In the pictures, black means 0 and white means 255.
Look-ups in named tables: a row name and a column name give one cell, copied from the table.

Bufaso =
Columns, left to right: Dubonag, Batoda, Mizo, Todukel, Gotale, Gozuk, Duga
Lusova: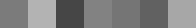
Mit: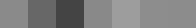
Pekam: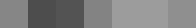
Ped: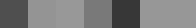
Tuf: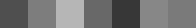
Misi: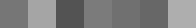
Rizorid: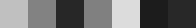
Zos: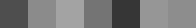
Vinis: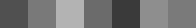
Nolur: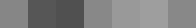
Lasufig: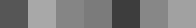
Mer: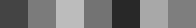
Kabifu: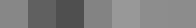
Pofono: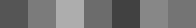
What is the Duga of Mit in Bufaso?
140
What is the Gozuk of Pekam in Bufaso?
156
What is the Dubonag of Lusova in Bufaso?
123
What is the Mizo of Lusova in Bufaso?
70
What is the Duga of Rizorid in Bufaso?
40
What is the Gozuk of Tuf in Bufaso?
135
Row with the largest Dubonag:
Rizorid

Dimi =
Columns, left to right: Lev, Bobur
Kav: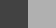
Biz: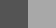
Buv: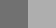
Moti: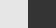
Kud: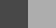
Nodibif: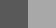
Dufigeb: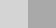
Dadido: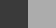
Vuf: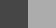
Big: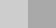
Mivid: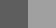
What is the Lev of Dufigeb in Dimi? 212
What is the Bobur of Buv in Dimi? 174
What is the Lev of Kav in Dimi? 66
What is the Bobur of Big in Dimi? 169
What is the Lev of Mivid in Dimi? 94
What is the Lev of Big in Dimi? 205

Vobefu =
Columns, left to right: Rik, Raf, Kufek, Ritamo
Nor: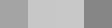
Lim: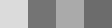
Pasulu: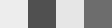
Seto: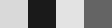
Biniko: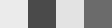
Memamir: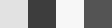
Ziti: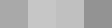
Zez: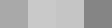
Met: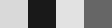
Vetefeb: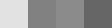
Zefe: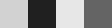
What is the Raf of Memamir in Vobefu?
61
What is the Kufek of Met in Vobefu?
226
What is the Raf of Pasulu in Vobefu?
80
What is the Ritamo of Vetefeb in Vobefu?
102
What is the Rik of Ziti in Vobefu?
169
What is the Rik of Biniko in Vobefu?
235
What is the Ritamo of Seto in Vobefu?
100
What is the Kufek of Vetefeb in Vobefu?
139
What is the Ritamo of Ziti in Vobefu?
147
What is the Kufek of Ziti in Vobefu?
192
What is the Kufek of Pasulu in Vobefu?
230
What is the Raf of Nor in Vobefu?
199
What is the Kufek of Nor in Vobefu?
200
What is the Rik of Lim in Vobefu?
219
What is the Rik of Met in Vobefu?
217
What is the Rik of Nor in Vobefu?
164

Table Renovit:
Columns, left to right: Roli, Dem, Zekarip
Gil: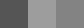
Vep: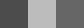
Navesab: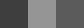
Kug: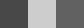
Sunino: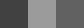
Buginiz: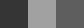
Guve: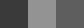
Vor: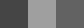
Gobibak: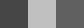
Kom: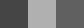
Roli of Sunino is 65
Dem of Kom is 176
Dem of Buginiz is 161
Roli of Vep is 76
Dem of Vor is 159
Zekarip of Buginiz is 94
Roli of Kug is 72
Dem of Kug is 205
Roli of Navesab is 62
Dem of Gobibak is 192
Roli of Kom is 69
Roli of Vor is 69
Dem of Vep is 188
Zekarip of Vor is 98
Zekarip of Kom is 96

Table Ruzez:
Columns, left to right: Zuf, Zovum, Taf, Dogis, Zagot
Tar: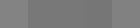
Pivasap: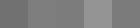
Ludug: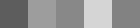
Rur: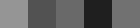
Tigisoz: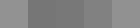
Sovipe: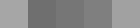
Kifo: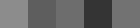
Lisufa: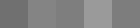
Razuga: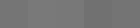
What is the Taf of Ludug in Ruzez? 136
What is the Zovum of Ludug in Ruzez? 157
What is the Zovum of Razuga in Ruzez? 121
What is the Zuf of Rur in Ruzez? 149
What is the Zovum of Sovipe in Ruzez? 111
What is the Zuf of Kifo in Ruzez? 140
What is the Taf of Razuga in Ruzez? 120
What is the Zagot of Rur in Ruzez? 113
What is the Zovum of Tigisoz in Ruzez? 118
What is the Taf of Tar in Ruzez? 120
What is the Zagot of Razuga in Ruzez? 116
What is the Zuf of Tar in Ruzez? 131
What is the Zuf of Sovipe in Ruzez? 166
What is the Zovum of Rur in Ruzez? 82
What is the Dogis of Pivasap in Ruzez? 148

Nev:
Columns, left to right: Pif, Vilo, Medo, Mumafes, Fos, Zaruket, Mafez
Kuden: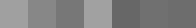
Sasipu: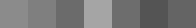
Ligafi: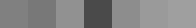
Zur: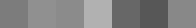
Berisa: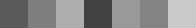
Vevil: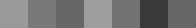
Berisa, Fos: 153
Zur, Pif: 124
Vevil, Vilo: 121
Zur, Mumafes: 177
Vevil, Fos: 115
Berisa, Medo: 174
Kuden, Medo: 119
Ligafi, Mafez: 159

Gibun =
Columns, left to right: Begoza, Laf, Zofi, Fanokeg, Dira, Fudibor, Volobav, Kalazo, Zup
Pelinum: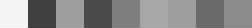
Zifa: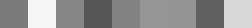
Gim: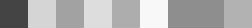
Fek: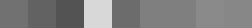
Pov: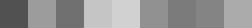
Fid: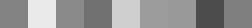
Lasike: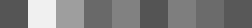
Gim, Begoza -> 68
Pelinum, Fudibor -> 167
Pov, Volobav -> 123
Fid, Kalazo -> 76
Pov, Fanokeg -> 197
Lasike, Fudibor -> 84
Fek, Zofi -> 83
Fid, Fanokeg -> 113
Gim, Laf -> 213
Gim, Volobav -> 142
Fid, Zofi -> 138
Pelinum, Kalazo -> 107
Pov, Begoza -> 81
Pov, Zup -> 171
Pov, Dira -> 209
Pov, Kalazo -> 132
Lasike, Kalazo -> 107

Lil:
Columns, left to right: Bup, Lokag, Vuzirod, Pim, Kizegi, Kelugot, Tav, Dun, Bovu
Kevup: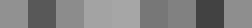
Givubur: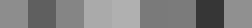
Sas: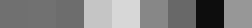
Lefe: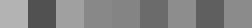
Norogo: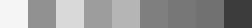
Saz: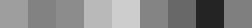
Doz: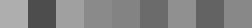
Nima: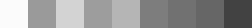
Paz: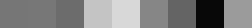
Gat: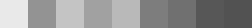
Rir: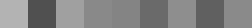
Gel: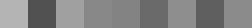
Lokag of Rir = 80
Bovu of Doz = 136
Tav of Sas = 104
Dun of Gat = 87
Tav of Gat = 112
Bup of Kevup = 145
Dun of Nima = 102
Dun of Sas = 13
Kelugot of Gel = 106
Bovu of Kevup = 142
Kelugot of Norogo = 127
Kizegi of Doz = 131
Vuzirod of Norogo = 217
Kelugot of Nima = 125
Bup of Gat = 233
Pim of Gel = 136
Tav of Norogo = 119
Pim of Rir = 137

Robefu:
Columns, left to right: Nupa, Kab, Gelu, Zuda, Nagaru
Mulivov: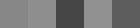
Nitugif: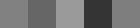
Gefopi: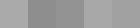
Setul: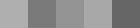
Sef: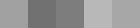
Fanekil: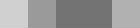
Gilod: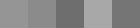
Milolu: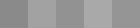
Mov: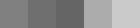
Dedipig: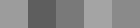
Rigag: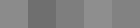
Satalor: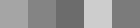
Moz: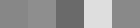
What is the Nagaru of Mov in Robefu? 202
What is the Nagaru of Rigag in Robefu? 130
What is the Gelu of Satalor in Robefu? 108
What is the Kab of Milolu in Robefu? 162
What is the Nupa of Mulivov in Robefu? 135
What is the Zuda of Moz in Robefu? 222
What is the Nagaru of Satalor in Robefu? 123
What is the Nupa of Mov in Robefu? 128
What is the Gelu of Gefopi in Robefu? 147
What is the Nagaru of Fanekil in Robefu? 177
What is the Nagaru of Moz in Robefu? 137
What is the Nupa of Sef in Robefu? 161
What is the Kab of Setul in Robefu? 122
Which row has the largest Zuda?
Moz

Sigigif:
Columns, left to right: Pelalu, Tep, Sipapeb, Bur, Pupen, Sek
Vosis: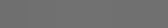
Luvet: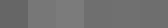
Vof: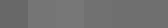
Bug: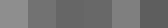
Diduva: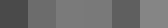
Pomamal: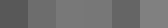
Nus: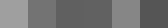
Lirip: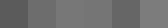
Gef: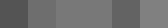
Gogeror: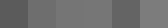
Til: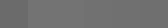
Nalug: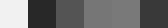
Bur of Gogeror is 118
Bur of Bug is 104
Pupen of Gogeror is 100
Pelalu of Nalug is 241
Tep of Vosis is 112
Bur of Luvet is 111
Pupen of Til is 112
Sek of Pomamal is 128
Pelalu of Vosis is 111

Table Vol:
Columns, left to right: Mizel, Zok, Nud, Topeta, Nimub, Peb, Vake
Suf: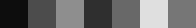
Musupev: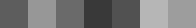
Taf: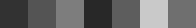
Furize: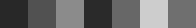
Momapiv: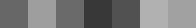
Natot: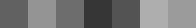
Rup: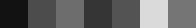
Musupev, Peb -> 182
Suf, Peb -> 223
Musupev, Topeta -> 57
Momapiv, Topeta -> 56
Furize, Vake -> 111
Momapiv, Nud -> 106
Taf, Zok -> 84
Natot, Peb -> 174
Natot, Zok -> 148
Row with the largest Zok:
Momapiv

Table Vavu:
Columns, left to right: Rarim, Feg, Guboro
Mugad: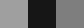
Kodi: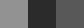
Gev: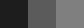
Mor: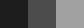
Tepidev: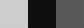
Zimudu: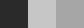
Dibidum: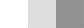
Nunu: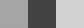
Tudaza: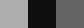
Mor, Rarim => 29
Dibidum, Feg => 221
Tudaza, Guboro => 100
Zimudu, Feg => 197
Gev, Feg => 91
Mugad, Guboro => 126
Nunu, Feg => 67
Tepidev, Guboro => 88
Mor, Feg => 76
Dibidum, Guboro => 146

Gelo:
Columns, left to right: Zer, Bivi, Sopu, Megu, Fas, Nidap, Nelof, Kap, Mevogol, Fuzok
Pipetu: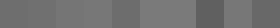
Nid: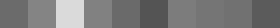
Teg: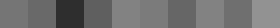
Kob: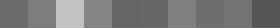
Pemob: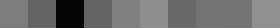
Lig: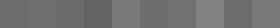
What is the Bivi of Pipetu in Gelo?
112
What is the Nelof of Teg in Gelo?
102
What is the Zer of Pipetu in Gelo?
110
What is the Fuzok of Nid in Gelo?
91
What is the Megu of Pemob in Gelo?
99
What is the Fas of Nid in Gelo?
106

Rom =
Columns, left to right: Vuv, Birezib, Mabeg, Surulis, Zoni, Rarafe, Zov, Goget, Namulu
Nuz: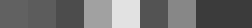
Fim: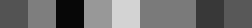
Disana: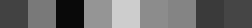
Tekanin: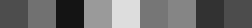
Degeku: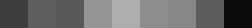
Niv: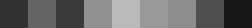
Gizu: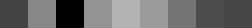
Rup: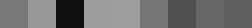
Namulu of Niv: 23
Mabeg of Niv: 58
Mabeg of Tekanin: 20
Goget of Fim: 56
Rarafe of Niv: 153
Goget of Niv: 78
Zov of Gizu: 116
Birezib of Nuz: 92
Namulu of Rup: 95
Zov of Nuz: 135
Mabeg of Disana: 9
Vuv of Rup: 120
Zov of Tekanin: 133
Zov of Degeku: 135
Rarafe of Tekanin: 118
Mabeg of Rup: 15
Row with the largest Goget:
Rup

